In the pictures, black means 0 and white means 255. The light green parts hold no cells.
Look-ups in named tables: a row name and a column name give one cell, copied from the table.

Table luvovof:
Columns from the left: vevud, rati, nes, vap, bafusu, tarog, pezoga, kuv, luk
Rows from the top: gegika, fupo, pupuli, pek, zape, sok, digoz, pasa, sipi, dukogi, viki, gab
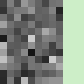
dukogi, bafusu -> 117
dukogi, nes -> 111
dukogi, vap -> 63
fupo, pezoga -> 101
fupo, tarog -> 97
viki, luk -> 121

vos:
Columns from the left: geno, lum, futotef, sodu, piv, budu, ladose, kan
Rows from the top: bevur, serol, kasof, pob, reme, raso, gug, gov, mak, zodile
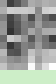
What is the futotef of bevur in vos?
87
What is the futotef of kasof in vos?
99
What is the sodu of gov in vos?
130
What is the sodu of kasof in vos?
137
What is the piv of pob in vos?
114
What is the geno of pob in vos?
148
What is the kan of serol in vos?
212
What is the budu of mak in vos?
157
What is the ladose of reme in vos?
172
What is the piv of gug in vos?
117
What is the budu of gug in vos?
156
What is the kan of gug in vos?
106
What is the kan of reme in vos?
174
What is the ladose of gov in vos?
185
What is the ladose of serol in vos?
206

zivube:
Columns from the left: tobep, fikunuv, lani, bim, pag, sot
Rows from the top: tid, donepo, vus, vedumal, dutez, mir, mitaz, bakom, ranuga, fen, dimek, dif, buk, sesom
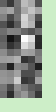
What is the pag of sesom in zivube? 109
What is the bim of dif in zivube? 54
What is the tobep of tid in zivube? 97
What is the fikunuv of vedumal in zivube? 45
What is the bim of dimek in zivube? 78
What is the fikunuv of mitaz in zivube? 50
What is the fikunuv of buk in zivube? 75
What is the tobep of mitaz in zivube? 105
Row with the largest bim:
mir

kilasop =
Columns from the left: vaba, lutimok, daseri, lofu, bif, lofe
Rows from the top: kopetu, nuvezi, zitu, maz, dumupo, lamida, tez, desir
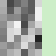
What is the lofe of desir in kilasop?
188
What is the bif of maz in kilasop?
166
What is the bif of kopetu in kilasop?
92
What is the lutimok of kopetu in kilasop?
72
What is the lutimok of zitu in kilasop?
133
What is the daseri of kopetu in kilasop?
102
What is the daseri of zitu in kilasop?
137
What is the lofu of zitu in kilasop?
91
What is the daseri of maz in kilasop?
243
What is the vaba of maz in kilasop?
142
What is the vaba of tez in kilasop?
156
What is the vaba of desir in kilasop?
142
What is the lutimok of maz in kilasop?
195
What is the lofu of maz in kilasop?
73
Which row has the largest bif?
lamida

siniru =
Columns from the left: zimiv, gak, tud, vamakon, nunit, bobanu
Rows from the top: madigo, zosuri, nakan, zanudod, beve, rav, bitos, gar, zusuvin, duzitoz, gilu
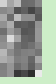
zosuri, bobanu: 96
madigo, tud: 189
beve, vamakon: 86
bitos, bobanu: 136
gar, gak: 140
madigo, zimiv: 210
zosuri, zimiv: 137
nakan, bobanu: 88
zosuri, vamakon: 96
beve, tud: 130
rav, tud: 164
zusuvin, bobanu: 166
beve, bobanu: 151
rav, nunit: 95
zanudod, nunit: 87
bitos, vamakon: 102
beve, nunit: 91
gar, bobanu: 117
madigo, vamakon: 107
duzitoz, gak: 149

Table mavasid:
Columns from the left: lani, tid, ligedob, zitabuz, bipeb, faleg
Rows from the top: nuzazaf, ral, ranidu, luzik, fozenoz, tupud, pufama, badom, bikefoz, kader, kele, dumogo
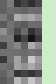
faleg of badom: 109
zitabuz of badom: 107
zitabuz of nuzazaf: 69
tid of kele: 119
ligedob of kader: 164
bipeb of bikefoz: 201
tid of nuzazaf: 123
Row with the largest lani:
fozenoz

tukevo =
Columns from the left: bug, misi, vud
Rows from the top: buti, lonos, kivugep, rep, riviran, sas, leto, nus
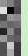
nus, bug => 80
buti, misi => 126
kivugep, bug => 72
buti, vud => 86
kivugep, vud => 135
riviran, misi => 137
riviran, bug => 36
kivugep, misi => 149
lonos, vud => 74
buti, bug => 147
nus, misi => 172
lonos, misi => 6

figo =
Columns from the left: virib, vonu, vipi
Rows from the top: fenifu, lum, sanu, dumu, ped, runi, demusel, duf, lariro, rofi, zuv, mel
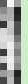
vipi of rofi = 135
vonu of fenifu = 245
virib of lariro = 207
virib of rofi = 68
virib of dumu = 57
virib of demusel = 211
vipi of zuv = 34
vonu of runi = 216
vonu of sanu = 175
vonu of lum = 171
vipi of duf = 124
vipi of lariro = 154
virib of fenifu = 91
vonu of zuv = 172
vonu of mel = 187
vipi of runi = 115
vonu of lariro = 239
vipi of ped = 80
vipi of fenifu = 158
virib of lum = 139

